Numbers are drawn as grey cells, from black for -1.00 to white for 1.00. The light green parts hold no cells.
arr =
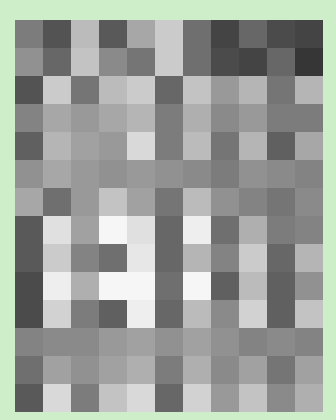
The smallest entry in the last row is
-0.30
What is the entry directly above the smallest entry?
-0.47
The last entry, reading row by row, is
0.37
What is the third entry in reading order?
0.47
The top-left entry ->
-0.03
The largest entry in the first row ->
0.59
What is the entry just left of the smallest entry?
-0.19
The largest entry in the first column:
0.31
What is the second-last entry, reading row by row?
0.08
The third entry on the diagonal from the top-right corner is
0.42
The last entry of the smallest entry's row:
-0.58
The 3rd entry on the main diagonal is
-0.08
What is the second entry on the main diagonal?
-0.19

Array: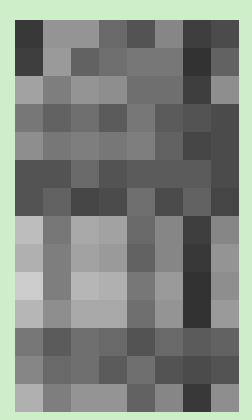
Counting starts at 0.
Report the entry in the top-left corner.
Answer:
-0.56
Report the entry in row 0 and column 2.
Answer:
0.16
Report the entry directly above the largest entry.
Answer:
0.38
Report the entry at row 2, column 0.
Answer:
0.27
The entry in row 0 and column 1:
0.16
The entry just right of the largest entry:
-0.01
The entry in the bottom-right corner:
0.11
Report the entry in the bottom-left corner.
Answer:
0.38
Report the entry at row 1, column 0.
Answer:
-0.51
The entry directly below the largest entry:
0.43
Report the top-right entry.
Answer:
-0.41
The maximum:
0.60
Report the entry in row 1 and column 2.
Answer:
-0.23
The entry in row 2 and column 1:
-0.01

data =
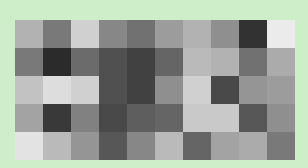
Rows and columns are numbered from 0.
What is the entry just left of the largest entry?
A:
-0.61
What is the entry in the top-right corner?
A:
0.84
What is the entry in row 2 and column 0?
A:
0.52
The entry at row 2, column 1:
0.73
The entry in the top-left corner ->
0.40
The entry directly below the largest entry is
0.34
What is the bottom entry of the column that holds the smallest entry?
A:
0.46
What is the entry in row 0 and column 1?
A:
-0.05
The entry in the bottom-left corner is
0.78
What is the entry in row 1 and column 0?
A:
-0.05
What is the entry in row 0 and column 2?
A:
0.63
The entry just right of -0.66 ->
-0.16
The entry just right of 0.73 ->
0.63

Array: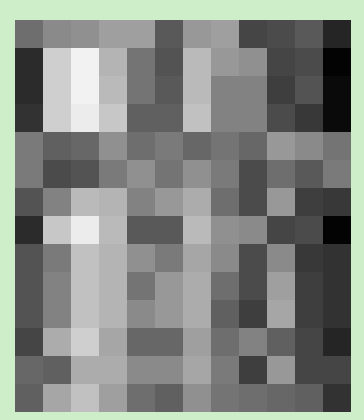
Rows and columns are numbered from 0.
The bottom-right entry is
-0.61
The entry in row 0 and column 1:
0.08
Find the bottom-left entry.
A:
-0.25
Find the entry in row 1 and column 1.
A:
0.62
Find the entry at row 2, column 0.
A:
-0.66
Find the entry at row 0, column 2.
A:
0.13
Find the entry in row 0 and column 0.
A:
-0.14
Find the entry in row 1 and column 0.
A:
-0.66
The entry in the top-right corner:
-0.71
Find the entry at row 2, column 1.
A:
0.62

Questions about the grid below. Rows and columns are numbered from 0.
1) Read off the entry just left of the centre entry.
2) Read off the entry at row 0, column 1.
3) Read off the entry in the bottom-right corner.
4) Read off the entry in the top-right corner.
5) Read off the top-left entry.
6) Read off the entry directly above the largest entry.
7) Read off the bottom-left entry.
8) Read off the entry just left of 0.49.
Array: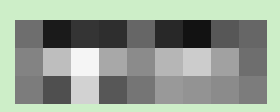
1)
0.32
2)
-0.80
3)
-0.03
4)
-0.20
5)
-0.14
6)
-0.59
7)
-0.03
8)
0.03
